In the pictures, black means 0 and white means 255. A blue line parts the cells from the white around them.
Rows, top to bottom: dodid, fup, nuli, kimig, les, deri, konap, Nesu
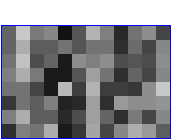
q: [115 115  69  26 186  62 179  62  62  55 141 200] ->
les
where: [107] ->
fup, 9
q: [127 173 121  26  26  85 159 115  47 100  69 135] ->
kimig
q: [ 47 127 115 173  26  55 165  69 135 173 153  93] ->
Nesu
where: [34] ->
deri, 4
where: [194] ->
nuli, 1
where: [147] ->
deri, 11

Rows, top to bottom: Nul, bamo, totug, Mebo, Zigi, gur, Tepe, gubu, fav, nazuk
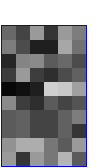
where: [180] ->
nazuk, 4
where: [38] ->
totug, 0
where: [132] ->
totug, 1
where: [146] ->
fav, 0
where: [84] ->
gur, 5

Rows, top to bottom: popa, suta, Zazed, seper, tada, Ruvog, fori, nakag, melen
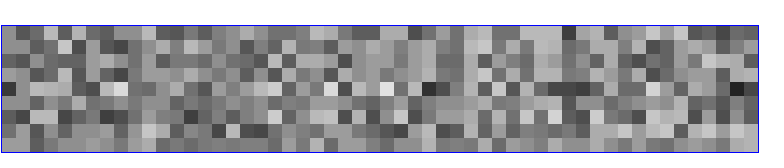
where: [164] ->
popa, 41
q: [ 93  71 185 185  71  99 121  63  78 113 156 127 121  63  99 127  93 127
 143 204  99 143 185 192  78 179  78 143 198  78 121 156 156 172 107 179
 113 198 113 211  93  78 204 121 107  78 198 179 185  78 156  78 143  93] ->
fori
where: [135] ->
nakag, 13
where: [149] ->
nakag, 9
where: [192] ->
fori, 23

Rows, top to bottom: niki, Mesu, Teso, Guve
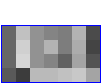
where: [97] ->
Teso, 4
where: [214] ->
Teso, 1
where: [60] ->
Guve, 1
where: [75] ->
niki, 6
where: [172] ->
Mesu, 5
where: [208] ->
Mesu, 1

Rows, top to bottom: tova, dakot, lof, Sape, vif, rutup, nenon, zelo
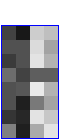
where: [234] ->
vif, 2
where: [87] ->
vif, 1
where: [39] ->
nenon, 1

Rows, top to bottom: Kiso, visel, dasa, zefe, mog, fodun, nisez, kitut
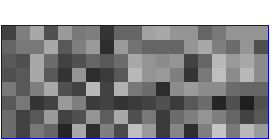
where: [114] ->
visel, 9
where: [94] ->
nisez, 7
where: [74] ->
kitut, 8
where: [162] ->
Kiso, 10
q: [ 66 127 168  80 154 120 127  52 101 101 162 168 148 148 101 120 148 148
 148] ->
Kiso
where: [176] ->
mog, 8
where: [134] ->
kitut, 12

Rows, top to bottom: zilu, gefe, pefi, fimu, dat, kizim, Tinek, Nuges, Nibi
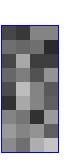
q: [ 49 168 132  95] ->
kizim
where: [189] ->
dat, 1
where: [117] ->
Tinek, 1
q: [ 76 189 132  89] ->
dat
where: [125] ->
fimu, 1
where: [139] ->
Nibi, 0

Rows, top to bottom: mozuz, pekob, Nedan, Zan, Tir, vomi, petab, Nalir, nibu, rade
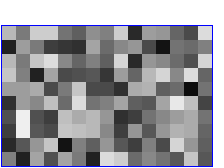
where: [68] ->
vomi, 14
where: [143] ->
mozuz, 6

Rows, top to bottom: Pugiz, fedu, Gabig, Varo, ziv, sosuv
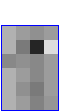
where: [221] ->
fedu, 3
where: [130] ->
sosuv, 2
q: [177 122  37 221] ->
fedu
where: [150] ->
sosuv, 3

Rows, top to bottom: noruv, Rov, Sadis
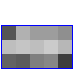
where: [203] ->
Rov, 3
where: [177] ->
noruv, 1
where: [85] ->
noruv, 0
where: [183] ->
Rov, 4
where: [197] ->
Rov, 1
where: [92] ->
Sadis, 1
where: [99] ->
Sadis, 0

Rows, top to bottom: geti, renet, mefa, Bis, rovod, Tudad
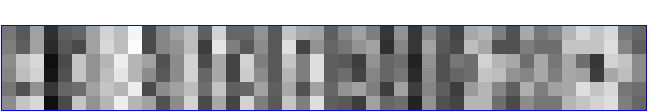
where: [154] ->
rovod, 33
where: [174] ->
rovod, 37
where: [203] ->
Bis, 17
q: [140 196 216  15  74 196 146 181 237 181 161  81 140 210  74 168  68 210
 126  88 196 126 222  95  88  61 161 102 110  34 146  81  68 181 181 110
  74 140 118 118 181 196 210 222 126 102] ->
Tudad

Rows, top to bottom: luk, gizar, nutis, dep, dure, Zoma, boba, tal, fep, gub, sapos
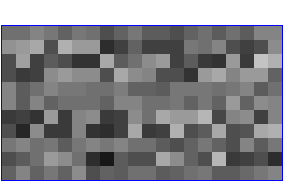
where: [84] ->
tal, 17
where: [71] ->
boba, 15
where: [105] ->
sapos, 17
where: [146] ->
gizar, 0
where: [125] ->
dure, 8
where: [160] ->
nutis, 1

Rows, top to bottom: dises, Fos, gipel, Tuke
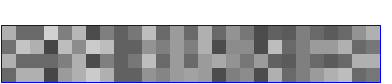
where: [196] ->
Fos, 1
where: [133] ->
Tuke, 11
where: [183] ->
dises, 5
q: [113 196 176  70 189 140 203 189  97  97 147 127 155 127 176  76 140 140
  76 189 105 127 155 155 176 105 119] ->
Fos
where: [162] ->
Tuke, 13
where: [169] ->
gipel, 15
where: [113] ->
Fos, 0

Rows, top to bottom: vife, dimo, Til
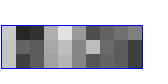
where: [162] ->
Til, 3
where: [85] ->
Til, 6
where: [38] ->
vife, 1
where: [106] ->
dimo, 7
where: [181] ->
Til, 4
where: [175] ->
vife, 3

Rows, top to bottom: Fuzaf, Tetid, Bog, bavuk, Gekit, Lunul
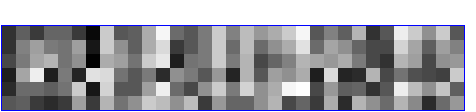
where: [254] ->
Gekit, 21
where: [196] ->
Gekit, 31
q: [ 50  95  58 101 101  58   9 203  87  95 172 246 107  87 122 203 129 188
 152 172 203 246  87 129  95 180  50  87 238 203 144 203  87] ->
Fuzaf
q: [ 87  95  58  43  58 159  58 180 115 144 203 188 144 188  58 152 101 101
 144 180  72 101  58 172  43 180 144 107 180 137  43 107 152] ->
Lunul
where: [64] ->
bavuk, 31
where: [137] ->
Lunul, 29
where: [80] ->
bavuk, 29

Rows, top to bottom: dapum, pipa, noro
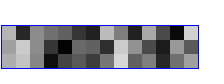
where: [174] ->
noro, 0
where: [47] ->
pipa, 7

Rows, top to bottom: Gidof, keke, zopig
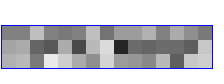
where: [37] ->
keke, 8
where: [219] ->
keke, 7
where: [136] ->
zopig, 10
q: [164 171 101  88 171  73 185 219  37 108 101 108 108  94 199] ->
keke
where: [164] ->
keke, 0
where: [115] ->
Gidof, 7

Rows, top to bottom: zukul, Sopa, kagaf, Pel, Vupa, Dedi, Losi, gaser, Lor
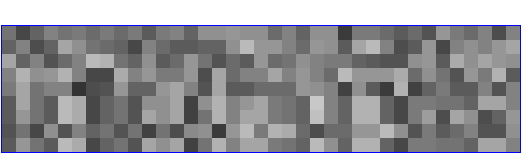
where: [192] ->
Losi, 22
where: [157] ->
Losi, 30
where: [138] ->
gaser, 13

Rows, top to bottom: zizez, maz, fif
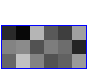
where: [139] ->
maz, 1
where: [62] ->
zizez, 4
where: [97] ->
fif, 4
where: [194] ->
fif, 1
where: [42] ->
zizez, 0
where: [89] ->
zizez, 3

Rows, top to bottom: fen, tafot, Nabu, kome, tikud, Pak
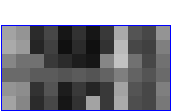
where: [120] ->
Pak, 11
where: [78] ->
Pak, 9
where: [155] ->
tafot, 1
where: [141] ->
tikud, 1

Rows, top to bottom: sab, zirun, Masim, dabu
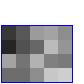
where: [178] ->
Masim, 2
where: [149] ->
zirun, 4
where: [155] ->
sab, 2
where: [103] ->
zirun, 2
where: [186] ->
zirun, 3

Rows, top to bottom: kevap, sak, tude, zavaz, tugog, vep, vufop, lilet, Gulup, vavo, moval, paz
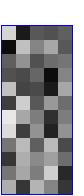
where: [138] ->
vavo, 2
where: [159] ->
vavo, 3

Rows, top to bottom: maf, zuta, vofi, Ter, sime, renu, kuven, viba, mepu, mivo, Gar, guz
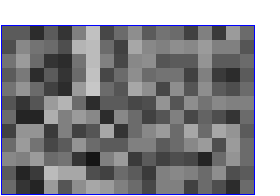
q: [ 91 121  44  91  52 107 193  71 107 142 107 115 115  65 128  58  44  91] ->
Ter
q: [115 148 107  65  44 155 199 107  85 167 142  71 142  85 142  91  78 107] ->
sime
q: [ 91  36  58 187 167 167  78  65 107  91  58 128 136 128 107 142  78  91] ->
Gar
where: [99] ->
kuven, 14
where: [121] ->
Ter, 1

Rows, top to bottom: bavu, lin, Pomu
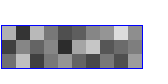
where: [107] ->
lin, 8
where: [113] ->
Pomu, 0
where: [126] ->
lin, 9
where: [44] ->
lin, 4
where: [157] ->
Pomu, 9
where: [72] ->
Pomu, 6

